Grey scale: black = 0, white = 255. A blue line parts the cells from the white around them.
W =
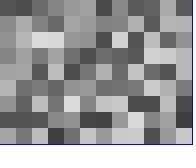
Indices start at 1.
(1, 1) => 84
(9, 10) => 79
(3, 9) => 85
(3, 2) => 183
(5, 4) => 189
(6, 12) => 123
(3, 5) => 151
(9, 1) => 165
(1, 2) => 78
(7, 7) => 194
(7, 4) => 116
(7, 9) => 76
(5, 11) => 84
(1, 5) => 152
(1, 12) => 90
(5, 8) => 107
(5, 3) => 87
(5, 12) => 184
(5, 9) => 194
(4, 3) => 123
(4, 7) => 108
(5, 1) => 163
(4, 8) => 98
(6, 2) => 112
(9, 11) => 152
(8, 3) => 86
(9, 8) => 201
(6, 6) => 153
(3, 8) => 210
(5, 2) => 164
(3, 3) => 218
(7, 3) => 189
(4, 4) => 163

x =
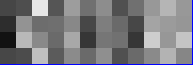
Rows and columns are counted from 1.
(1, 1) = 70
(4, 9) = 106
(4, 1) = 71
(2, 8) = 106
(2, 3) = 109
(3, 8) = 113
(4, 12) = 134
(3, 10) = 206
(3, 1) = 18
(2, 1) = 45
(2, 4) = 111
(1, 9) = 112
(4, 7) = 143
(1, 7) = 141

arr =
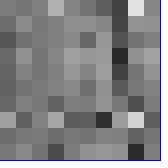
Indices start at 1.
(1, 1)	124
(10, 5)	123
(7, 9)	80
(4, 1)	104
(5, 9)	118
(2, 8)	68
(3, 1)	86
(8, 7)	48
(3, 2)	114
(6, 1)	98
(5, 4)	128
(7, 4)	98
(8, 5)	91
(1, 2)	118
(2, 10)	145
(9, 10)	117
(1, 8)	66
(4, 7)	154
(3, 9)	115
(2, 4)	128
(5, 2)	131
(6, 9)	120
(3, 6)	103
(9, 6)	115
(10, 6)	144
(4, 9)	145
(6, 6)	110
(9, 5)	119
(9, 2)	120
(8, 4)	167
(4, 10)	161

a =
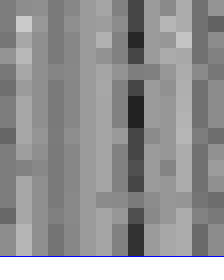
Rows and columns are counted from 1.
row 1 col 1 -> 125
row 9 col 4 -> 123
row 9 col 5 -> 142
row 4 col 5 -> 135
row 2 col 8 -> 140
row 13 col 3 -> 143
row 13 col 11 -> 151
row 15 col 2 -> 181
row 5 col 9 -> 126
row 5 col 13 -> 138
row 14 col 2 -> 167
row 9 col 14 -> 110
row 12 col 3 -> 143
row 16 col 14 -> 140
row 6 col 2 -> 155
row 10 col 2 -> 158
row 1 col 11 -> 138
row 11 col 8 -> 129
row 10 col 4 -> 122
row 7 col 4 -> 122
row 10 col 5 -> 135
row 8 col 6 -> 155
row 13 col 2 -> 167
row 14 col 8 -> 151
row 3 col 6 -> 155
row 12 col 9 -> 70
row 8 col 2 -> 167
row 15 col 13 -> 106
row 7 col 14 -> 140
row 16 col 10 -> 155
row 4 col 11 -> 171
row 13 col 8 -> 138
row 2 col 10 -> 155
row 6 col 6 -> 155
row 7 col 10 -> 155
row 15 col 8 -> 129
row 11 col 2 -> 130
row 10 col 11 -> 151
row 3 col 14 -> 140
